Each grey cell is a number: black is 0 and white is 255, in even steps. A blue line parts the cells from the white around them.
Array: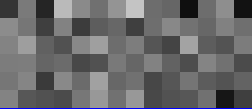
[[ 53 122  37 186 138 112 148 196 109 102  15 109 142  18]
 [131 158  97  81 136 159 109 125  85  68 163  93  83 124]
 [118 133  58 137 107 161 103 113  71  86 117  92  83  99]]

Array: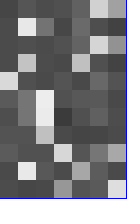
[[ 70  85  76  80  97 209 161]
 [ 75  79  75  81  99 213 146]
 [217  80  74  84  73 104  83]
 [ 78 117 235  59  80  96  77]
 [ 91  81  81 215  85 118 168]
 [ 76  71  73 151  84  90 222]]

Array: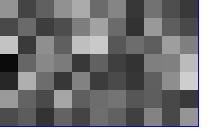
[[147  68  96 145 171 107 133  55 114  78  57]
 [195  58 143  95 191 201  87 109  94 158 127]
 [ 39 175 109  55 130  60  74  54  95 142 206]
 [ 76  92  51  99  68 110  97  64 131  72 149]]

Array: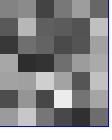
[[131 139  67 120 157 103]
 [ 56 111  99  74  84 161]
 [162 160 207 163  85 193]
 [155 199 118  72  48 109]]

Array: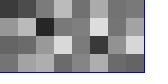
[[ 59  76 123 187 113 171 115 121]
 [101 107 153 217 123  57 146 215]]

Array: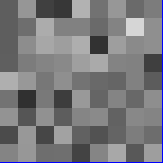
[[ 94 150  64  55 178 114 151 106 124]
 [ 94 141 167 158 174  50 158 138 143]
 [175 152 119 143 115 105 101 129  92]
 [147  85 145  93 133 138  98 136 132]
 [132 151 110 111  67 133 168  88 158]]
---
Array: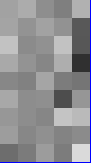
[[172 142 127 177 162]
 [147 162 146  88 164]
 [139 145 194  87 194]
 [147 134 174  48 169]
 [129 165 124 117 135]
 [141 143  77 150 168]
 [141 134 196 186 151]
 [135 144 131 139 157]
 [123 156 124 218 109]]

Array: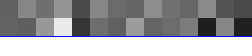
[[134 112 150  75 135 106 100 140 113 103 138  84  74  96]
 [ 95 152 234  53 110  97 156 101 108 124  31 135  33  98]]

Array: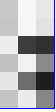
[[247 232 201]
 [247 225 198]
 [ 60  49 237]
 [242 139 193]
 [108  31 231]
 [235 134 196]]

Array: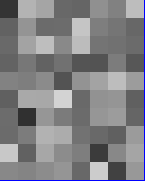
[[179 165 104 101 144 129 189  52]
 [148 107 108 197 126 117 103  98]
 [163 190 137 188 116 113 107 105]
 [119  98 113  84  83 124  87  99]
 [126 139  83 147 163 189 156 130]
 [169 168 211 105 146 149  96  96]
 [ 48 150 123 107 150 156 101 108]
 [124 178 172 114 105  96 155 107]
 [ 97 167 140 126  59 136 165 200]
 [132 140 149 104 204  65 152 136]]

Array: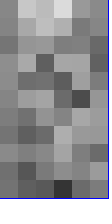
[[199 187 219 153 138 135]
 [168 190 176 122 134 132]
 [149 152 126 128 105 117]
 [169  95 166 165  97 142]
 [110 113  93 159 124 140]
 [157 164 107  76 150 133]
 [113 147 132 167 156 125]
 [ 95 107 174 153 152 116]
 [127 136 164 126 107 138]
 [ 86 122 141 132 155 112]
 [ 95  89  52 107 124 115]]

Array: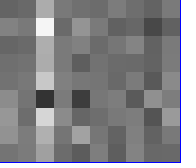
[[105 172 121 112 108 124 110  99 122 100]
 [121 245 106 148 122  97 103  72  97 130]
 [106 174 122 129 107 118 132  98 122 102]
 [114 172 122  94 114 107 106  99 123 111]
 [120 200 128 119 117 105 123  89 138 114]
 [116  51 123  61 119 125  90 144 125 140]
 [109 214 139 102 110 121 125  84 154 151]
 [124 176 117 162 118  99 128  98 121 146]
 [123 160 108  92 126  94 131 104 105 116]]

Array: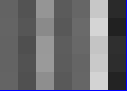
[[ 83 149  91 102 199  42  99]
 [ 86 138  88 106 213  33 100]
 [ 79 153  93 104 196  47  99]
 [ 82 154  92 101 201  45  99]
 [ 80 142  89 102 211  35 100]]

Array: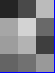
[[ 73 187  36]
 [211 105 166]
 [179  62 157]
 [113 153 100]]

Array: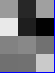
[[ 39 160 154]
 [ 30   2 233]
 [136 113 130]
 [113 202 112]]
